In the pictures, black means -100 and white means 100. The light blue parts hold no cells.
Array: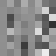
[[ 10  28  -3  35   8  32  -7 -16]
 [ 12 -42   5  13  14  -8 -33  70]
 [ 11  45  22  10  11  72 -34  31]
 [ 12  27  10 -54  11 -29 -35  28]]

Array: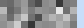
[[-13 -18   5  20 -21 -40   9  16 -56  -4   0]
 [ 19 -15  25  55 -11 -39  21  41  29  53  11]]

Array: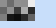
[[ 12 -15  13  11  85]
 [ -1 -83 -90 -67 -23]]

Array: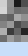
[[ 62  11 -80 -39]
 [-13 -25  32  14]
 [ 37 -53 -22 -72]]

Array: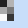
[[-73  41]
 [ 95 -57]]

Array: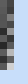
[[-27 -46]
 [-34  -1]
 [-65  15]
 [-69 -30]
 [-62 -25]]

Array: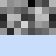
[[ 42  11  21  13 -97 -23 -46  42]
 [-74  47  43 -58 -48  45  49 -74]
 [ 17 -69  39  -6 -40 -24 -15  17]]
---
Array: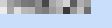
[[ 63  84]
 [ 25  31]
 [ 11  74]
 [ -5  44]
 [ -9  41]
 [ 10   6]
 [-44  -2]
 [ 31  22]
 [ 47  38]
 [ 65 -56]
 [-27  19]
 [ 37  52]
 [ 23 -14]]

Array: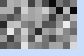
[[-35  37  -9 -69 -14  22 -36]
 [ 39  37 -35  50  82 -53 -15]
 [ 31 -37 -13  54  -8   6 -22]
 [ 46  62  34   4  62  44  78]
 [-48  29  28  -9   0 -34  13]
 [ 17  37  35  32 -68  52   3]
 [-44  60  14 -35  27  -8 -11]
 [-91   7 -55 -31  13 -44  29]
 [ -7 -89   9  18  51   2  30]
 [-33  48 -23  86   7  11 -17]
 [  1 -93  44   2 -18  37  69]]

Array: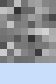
[[-36  53  14   8  -8 -12 -34  60  -9]
 [-17  41 -12  52  -1  -9  53  -9   7]
 [ 50 -60 -20  -2   4 -31  -6  46 -16]
 [ -8 -21   1   0  14  -4  -7   4 -14]
 [ 22 -19  25 -26  37 -60 -16  -7 -11]
 [ 27  36  16  11  55 -12  -5 -53  12]
 [  5  26 -18  -4  65  26  -6  41  14]
 [  1   4 -43 -10  35  38  12  29  17]]

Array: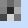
[[  5  -1 -46]
 [-18 -69  65]
 [  9  36  -9]]

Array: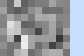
[[  9  26   5   3  20   2  12  -2]
 [-18 -16  32  75  61  40  -8 -10]
 [ 58 -27  10  52  54 -50  -3  38]
 [-24 -16  21 -22   4  80  85  53]
 [-11  12  -4 -18  -2  30  27 -14]
 [ -2  26  35   0 -44  23 -14   0]
 [ -1 -15  31   7   7  24   6  29]
 [ 27 -11  38  30  28  23 -48  37]
 [  8 -13   5  -4 -17 -58 -20  35]
 [  4   2   6   7  28  -7  22 -10]]

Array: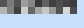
[[-34  41]
 [ -3   2]
 [-35 -50]
 [ 24  61]
 [  5 -21]
 [-55  30]
 [-23  55]
 [-50  19]
 [-39 -35]
 [-48  68]
 [-53 -40]]

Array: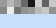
[[ 21   6]
 [ 44  84]
 [ 23 -10]
 [-18  14]
 [-81  20]
 [ 62  46]
 [-23  56]
 [ 57  14]]

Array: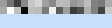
[[ 22  33]
 [-10  98]
 [-52  50]
 [  7 -92]
 [ 56  50]
 [ 67  46]
 [ 26  -4]
 [  8  88]
 [ 47 -27]
 [ 45  22]
 [ 18 -54]
 [ 26 -37]
 [ 48  38]
 [  1   0]
 [ -5 -48]
 [ 35  58]]
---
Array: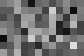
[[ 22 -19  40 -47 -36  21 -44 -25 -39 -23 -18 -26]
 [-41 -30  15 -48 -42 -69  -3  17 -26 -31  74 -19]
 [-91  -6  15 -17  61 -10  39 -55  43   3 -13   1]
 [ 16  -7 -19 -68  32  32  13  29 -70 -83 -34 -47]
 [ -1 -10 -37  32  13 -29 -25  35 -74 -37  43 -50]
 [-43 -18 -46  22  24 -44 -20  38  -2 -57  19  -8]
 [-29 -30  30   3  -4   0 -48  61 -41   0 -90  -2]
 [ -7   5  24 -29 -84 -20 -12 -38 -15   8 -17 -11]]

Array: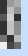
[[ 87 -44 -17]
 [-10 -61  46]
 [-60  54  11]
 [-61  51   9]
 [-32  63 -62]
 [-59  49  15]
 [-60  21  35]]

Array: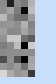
[[ 68  34  18  22 -56]
 [ 18   9  21 -12  32]
 [-39  13 -36 -97  27]
 [  9  11  11  11  10]
 [ -1  10  48 -95  61]
 [ 14  58  58 -13 -28]
 [ 25   7   8  29  10]
 [ 15  19  11  39   3]
 [ 46  10 -12 -14  23]
 [ 11  29  -3 -92  48]
 [  8 -75   7  -4  40]]

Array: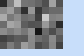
[[-35  -3 -22  23   7 -41 -29   5 -48]
 [-49 -38 -28 -30   8 -14 -23   8 -30]
 [ 10  -3   8  -7  14 -83 -16 -39 -14]
 [-15  30  21 -26 -36 -33  20 -13 -66]
 [ 34  -5  10 -16 -10 -51  57   1   5]
 [  8  23 -12 -62  18 -57 -27 -17 -17]
 [-66  -1  49  -9 -11 -21 -38  27 -36]]

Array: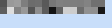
[[-26  73   2  19 -34  11 -29 -85 -25  62  60 -15  13  12 -82]
 [-35  20  23  -1 -15 -14 -30  -7   0  -1  -1  -2   3 -12 -12]]

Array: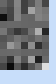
[[-46 -91 -33 -66 -35  -9  74]
 [-29 -59   1 -33  26 -76 -17]
 [-18 -17 -16 -21 -20 -20 -23]
 [-28  19  -1 -55  11 -63 -30]
 [-34 -24  -8 -18 -26 -11 -23]
 [ -7 -36 -56 -43 -14  37 -71]
 [-19 -18 -18 -19 -20 -20 -20]
 [-89 -47   3 -19 -21   3  -4]
 [-33 -45   1 -49  28   0  -8]
 [-19 -37   4 -50 -32  -3 -45]]
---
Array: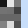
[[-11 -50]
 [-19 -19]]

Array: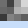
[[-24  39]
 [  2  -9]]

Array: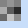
[[-27 -68]
 [ 53  10]]

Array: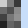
[[-37   8]
 [ -7  14]]

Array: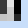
[[  60 -100]
 [  58  -71]]

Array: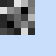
[[ 11  -5]
 [-45 -20]]

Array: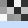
[[ 61 -66]
 [ 17  22]]
